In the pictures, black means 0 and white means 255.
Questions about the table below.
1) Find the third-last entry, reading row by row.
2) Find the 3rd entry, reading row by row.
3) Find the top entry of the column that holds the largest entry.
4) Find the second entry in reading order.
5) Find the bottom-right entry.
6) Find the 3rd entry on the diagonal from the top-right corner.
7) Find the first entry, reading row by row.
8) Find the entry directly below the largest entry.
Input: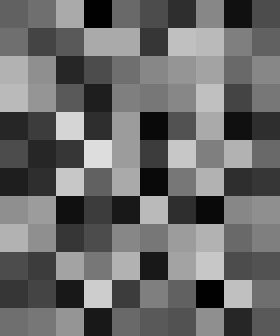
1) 143
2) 170
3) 1
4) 111
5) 89
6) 163
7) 97
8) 97

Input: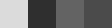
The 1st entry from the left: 219
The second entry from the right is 99
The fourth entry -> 75

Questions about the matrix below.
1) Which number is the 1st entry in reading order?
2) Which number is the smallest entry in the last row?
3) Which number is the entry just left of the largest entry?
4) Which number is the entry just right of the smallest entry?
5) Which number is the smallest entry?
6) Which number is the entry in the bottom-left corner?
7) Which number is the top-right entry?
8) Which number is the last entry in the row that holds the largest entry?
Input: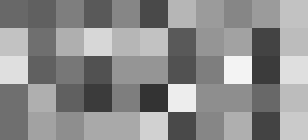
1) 104
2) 67
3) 126
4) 237
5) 51
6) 111
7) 194
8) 223

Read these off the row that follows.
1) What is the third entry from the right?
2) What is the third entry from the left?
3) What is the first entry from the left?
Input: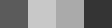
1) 200
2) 170
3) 91

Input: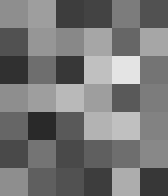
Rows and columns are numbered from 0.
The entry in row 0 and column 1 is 158
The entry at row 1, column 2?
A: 136
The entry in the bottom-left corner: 142
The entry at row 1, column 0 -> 81
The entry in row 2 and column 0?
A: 48
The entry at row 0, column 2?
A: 61
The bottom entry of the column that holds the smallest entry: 95
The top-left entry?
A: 142
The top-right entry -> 81
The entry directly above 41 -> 158
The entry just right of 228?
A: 116
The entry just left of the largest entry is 192
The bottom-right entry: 55

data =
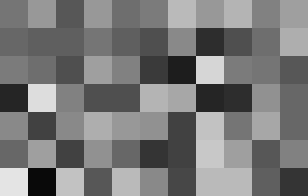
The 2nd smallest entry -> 29
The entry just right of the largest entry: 9
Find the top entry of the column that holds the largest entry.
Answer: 117
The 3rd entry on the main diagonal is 79
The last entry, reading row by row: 52
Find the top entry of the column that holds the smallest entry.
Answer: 152
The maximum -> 228
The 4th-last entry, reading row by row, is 186
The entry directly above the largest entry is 103
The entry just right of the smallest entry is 194
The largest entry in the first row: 186
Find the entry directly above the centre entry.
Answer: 58
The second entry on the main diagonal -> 95
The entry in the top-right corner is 159
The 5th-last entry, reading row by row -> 71
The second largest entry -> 221
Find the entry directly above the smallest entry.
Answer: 159
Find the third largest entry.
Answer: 214

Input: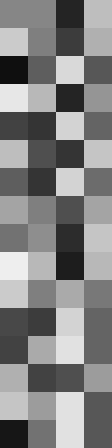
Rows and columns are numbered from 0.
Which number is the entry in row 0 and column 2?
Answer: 36
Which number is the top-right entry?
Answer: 190
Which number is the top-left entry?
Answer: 134
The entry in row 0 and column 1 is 134
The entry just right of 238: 184
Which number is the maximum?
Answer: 238
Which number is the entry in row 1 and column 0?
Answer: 203
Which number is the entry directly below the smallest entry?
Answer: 231
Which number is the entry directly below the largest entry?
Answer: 203
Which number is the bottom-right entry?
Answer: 87
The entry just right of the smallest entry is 94
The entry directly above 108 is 197
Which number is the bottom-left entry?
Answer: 22
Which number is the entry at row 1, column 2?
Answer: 60
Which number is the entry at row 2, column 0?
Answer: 15

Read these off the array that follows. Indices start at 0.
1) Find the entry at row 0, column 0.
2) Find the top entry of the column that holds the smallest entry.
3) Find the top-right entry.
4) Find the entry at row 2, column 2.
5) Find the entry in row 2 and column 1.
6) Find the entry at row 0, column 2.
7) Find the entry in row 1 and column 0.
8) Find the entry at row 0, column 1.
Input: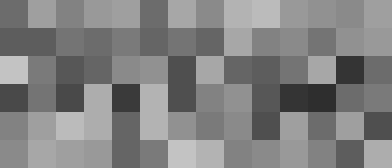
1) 108
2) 145
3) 159
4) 87
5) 122
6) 130
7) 93
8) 159

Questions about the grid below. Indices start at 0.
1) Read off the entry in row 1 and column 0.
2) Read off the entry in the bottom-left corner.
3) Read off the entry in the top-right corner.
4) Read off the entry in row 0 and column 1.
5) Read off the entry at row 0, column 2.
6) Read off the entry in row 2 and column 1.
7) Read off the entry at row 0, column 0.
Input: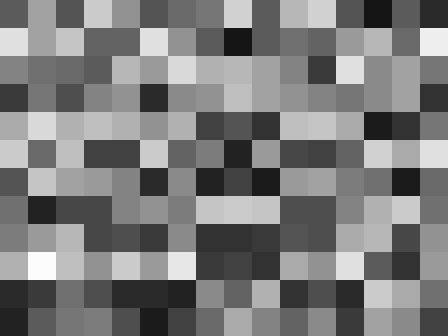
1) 224
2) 34
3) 42
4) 162
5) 84
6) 112
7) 91

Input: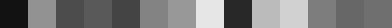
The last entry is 111
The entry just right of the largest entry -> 40
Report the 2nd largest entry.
209
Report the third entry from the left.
76

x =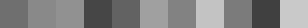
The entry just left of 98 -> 70
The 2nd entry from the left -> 137
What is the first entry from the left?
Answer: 111

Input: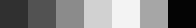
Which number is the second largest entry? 209
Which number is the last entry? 4
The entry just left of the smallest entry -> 166
